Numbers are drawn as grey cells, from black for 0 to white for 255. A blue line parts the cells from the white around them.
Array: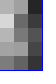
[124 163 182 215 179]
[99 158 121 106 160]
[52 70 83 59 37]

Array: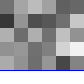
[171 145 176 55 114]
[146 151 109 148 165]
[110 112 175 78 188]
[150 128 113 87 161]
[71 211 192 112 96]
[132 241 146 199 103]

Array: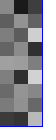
[59 123 106 127 160 100 126 94 137]
[52 145 148 48 157 139 92 147 26]
[185 104 135 210 126 48 207 98 62]

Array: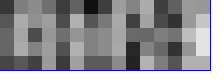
[70 102 102 86 55]
[88 171 165 171 127]
[65 131 76 144 140]
[155 158 151 158 111]
[59 81 112 76 60]
[160 176 149 176 98]
[90 129 129 85 16]
[90 139 139 121 63]
[139 169 166 169 157]
[35 39 105 64 131]
[179 130 104 162 172]
[126 104 126 74 63]
[84 50 115 50 96]
[177 149 190 153 154]
[177 227 227 198 151]

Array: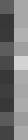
[67 91 56 62 56 73 93 57 56 94]
[168 155 171 166 171 211 160 177 167 167]

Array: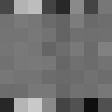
[39 109 119 113 117 116 114 71]
[181 110 116 120 121 116 122 179]
[201 120 116 121 118 120 119 189]
[138 120 108 119 101 115 107 67]
[68 103 106 103 109 100 100 40]
[81 113 108 112 121 112 124 138]
[15 111 113 108 107 111 106 68]
[80 120 109 115 129 112 110 119]
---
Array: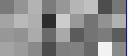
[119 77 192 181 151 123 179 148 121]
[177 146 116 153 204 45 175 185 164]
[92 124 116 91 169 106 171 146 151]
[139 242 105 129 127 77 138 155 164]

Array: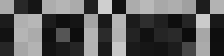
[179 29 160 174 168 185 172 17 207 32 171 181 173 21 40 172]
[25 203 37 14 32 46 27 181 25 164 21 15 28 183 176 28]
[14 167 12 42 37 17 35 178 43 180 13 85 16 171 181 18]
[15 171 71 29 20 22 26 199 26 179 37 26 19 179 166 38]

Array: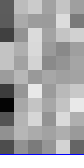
[159 196 162 203 188 92]
[122 220 155 156 170 91]
[209 196 163 219 147 64]
[159 137 154 217 175 195]
[165 148 138 211 162 195]
[163 160 167 153 183 156]
[200 185 155 232 150 60]
[233 195 167 196 168 4]
[175 218 147 214 180 83]
[154 174 162 171 182 145]
[101 211 150 123 146 77]

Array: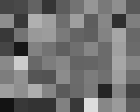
[89 143 121 150 115 92 53 99 73 69]
[127 47 135 93 159 110 159 176 56 141]
[104 166 131 95 100 122 156 153 116 56]
[107 160 107 134 111 95 115 130 23 69]
[134 167 107 101 100 135 125 104 204 137]
[109 160 112 124 107 140 83 85 146 125]
[66 133 36 122 106 90 133 174 143 158]
[91 155 135 221 56 129 51 51 56 19]

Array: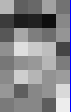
[114 162 104 95 183]
[136 14 33 28 59]
[149 109 126 167 87]
[68 189 202 223 144]
[124 182 152 144 119]
[156 147 181 206 138]
[217 147 135 94 151]
[237 93 135 135 122]

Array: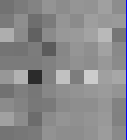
[141 160 147 149 140 148 131 123 114]
[154 152 158 139 149 123 110 142 122]
[118 185 163 154 152 139 97 139 174]
[137 162 143 149 135 91 124 115 116]
[139 152 141 145 137 129 123 123 123]
[167 160 204 125 193 129 43 178 151]
[148 155 151 147 143 135 119 127 113]
[130 150 142 142 138 122 120 131 139]
[129 153 148 144 148 139 108 140 161]
[138 156 146 141 141 146 122 119 116]

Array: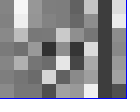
[220 61 196 97 125 126 151 246 132]
[235 61 141 103 125 131 149 238 129]
[141 61 118 143 202 121 120 189 137]
[136 61 219 53 142 49 153 112 122]
[153 61 169 70 230 108 117 176 133]
[162 61 159 138 97 213 107 117 126]
[80 61 240 153 162 78 119 119 138]
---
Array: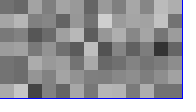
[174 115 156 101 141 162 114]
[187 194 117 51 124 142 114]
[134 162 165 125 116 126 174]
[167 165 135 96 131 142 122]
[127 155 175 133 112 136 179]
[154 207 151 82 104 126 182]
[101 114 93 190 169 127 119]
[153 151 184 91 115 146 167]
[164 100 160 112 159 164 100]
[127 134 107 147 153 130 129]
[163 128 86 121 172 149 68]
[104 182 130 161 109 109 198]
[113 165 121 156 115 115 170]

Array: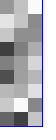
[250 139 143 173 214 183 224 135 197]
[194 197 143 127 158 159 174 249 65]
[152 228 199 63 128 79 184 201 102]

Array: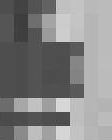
[187 187 187 187 188 187 187 179 187 177]
[185 182 182 182 182 182 182 182 180 182]
[195 196 193 90 134 131 90 190 190 194]
[192 204 205 79 78 78 80 215 78 213]
[98 164 155 79 79 77 80 158 79 160]
[83 110 83 83 83 83 83 193 83 190]
[67 62 63 77 77 77 77 167 77 139]
[78 85 85 78 78 78 78 108 75 91]

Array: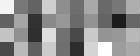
[174 103 184 169]
[119 28 152 157]
[105 100 148 254]
[169 147 201 212]
[110 106 73 45]
[142 152 113 111]
[206 138 222 203]
[99 50 47 96]
[120 166 145 186]
[243 97 195 73]

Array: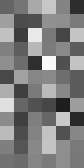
[45 122 197 93 195 91 91 157 41 135 121 120]
[131 142 69 137 80 110 136 29 201 81 143 142]
[199 145 121 123 249 137 187 71 102 195 196 123]
[168 78 233 184 46 134 122 81 126 131 136 133]
[117 76 61 94 108 162 63 102 63 76 85 107]
[101 159 193 128 143 72 173 224 140 186 127 113]

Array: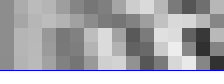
[183 134 185 132 49]
[111 183 56 48 134]
[85 214 97 135 233]
[122 217 220 237 215]
[183 193 224 203 122]
[218 158 123 105 86]
[205 130 89 98 146]
[165 117 162 178 211]
[127 123 219 219 207]
[118 140 189 179 153]
[133 161 129 126 117]
[158 179 120 121 129]
[181 188 152 155 162]
[187 182 184 185 186]
[172 166 181 181 179]
[141 141 141 141 140]

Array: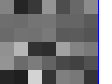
[139 90 84 121 81 52]
[104 101 91 131 65 120]
[77 101 90 162 72 127]
[148 117 121 45 99 52]
[56 116 113 50 124 211]
[37 108 114 182 107 31]
[131 110 106 145 148 37]

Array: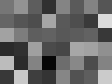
[85 219 56 144 131 203]
[131 58 98 162 76 94]
[90 78 92 167 136 82]
[132 89 88 70 109 134]
[48 166 98 75 6 52]
[93 77 94 160 131 62]
[147 85 125 48 43 200]
[118 101 162 42 188 56]
